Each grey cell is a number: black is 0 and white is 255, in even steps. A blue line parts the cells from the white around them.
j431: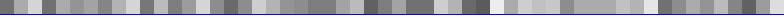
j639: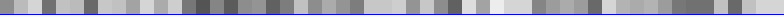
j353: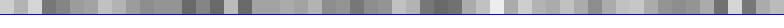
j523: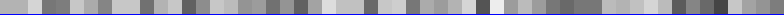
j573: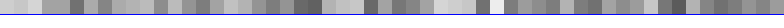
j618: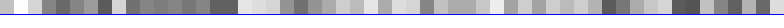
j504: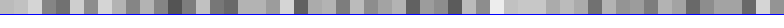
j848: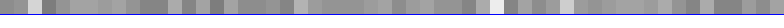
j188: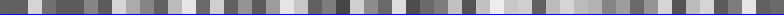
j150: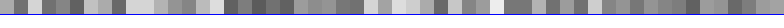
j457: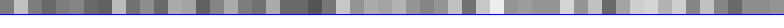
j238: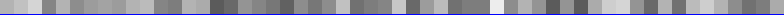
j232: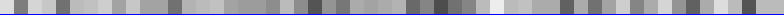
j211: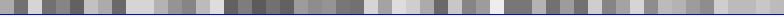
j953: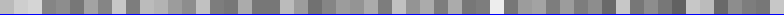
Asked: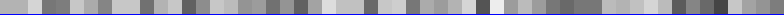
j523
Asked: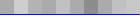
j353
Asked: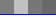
j504

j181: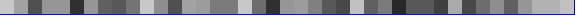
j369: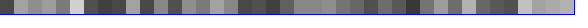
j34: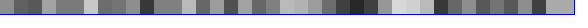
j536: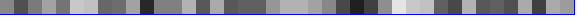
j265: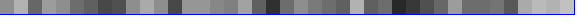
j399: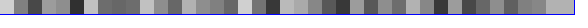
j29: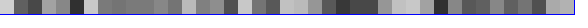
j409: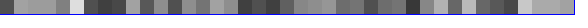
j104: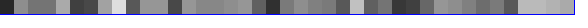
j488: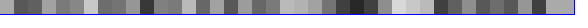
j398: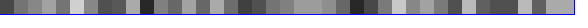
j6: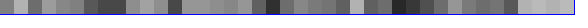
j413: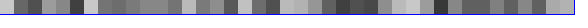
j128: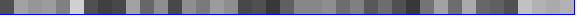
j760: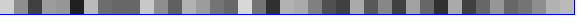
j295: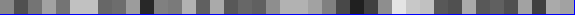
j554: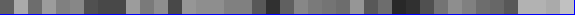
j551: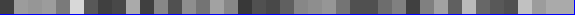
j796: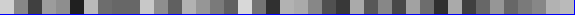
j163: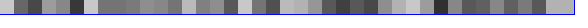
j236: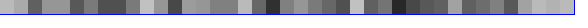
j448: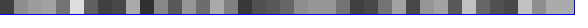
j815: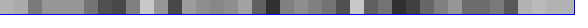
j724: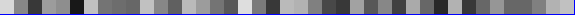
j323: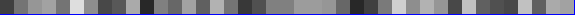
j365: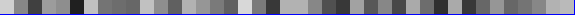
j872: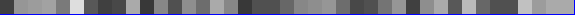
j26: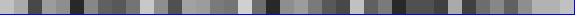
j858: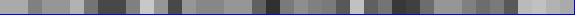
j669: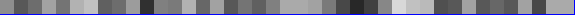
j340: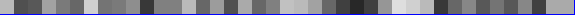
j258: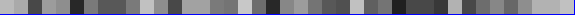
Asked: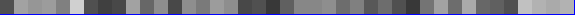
j128
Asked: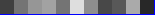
j323
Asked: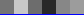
j258
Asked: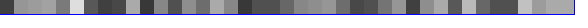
j872
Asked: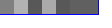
j536

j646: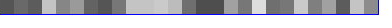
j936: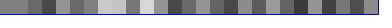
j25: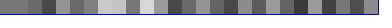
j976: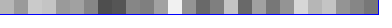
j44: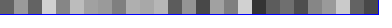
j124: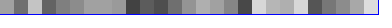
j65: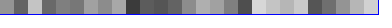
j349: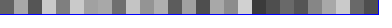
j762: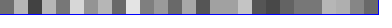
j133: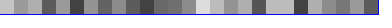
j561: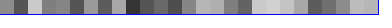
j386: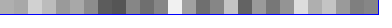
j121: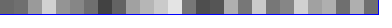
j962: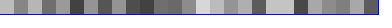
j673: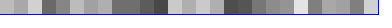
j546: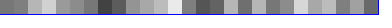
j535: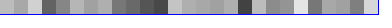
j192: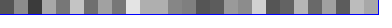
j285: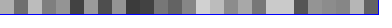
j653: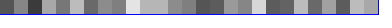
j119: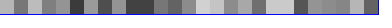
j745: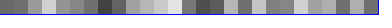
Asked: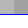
j535
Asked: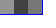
j936
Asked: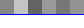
j386
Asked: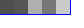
j121
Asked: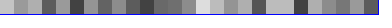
j133
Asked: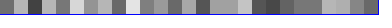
j762
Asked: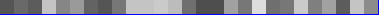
j646

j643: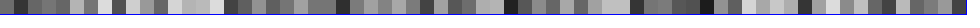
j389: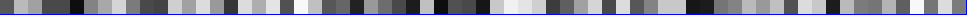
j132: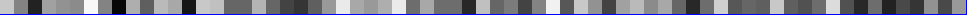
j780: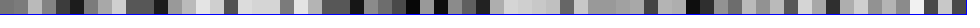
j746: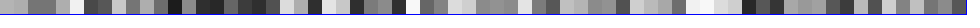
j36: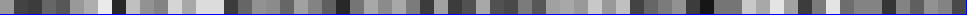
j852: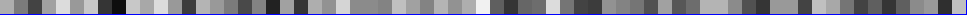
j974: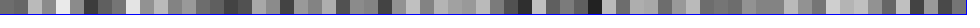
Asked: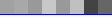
j36
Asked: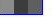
j974
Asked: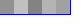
j974

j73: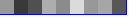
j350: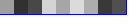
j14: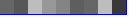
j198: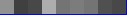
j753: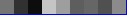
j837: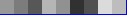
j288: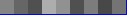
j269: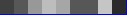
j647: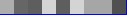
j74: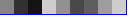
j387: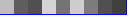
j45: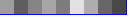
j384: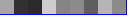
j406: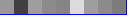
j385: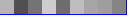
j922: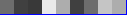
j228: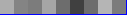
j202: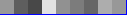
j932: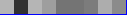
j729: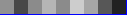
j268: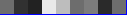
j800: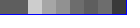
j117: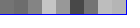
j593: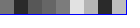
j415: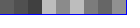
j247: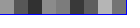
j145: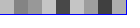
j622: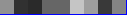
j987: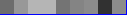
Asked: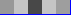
j145
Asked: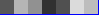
j837

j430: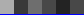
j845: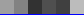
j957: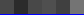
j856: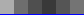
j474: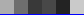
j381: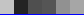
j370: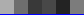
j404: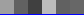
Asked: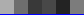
j370
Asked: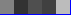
j845
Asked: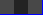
j430

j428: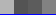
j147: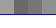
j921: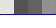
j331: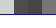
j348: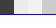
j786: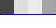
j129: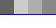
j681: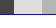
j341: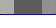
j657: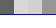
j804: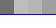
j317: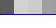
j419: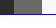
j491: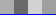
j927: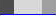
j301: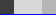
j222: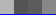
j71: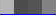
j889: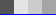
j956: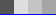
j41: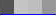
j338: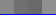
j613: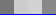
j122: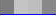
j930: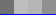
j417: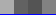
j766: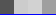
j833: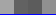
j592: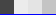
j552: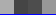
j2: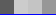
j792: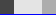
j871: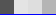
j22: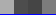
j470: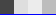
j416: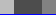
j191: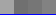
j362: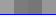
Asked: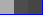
j22
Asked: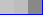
j122
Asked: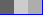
j129
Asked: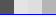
j871

